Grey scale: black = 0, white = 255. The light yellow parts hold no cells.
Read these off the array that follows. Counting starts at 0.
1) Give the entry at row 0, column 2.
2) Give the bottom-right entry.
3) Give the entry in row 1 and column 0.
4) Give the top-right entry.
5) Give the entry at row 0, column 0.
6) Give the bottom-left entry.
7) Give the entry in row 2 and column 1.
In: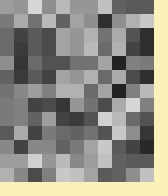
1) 214
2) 193
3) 122
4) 90
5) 157
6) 177
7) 67

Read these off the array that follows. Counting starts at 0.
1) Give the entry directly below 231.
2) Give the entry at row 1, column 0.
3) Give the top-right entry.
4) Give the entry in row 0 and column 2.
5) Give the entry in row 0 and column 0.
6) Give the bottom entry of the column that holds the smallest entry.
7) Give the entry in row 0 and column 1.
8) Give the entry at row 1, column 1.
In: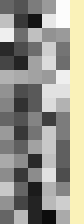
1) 146
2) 192
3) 252
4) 124
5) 101
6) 12
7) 83
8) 56

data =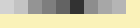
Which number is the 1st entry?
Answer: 210
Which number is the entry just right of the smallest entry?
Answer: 141
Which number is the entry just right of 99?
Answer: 50

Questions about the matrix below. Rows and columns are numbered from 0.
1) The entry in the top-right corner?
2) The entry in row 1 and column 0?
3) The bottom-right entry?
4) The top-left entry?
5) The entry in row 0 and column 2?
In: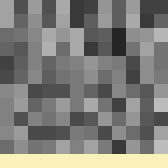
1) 65
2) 162
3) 188
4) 162
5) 155

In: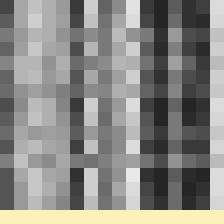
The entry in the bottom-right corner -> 213
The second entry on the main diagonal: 167
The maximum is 233
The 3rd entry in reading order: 193
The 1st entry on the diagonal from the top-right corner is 219
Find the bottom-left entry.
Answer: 84
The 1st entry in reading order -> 69
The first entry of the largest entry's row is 84
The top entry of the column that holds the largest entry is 225
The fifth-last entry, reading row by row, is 49
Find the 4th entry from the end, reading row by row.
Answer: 107
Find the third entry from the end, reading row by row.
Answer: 43
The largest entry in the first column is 133
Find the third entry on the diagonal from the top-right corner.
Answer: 77
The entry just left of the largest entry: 146

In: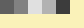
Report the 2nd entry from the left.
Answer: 129
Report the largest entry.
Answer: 224
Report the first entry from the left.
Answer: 95

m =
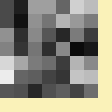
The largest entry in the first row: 208
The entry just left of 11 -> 137
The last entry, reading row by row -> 109
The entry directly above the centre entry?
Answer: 86
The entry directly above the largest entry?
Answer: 215
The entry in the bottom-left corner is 86
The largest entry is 236
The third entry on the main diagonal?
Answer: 137
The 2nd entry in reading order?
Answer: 31
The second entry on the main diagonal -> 17
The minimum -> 11
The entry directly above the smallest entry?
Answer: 123
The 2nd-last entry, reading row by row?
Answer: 67
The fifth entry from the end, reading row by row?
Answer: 39
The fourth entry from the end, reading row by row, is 80

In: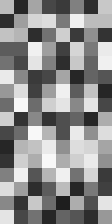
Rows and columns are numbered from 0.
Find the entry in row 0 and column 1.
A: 38
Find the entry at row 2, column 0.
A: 194
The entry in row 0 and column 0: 188
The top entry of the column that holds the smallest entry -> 58
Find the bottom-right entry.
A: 152
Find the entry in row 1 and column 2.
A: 213
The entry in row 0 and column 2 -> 165
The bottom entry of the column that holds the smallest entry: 100
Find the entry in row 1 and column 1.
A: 158
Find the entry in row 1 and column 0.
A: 45
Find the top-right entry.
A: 200
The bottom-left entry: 228

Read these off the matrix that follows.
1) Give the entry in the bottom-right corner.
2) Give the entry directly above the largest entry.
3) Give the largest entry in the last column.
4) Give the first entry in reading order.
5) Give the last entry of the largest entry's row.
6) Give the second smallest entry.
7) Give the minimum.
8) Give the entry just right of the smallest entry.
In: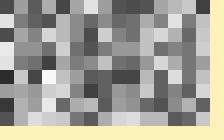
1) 200
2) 64
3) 214
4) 76
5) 193
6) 56
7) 44
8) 200

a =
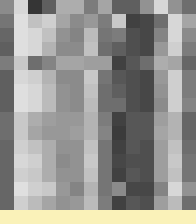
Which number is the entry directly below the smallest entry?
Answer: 193
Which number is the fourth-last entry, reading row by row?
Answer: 79
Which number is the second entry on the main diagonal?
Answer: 223
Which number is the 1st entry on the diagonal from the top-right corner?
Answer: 110
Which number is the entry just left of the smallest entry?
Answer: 215
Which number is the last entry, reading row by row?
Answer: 110
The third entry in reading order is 53
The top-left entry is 139
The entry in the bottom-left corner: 102
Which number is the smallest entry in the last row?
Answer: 65
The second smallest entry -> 59
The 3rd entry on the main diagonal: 215
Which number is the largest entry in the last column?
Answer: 165
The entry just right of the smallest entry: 95
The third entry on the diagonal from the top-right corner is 132
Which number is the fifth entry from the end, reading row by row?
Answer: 87

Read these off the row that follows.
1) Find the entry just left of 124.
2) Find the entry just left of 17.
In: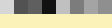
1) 192
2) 95
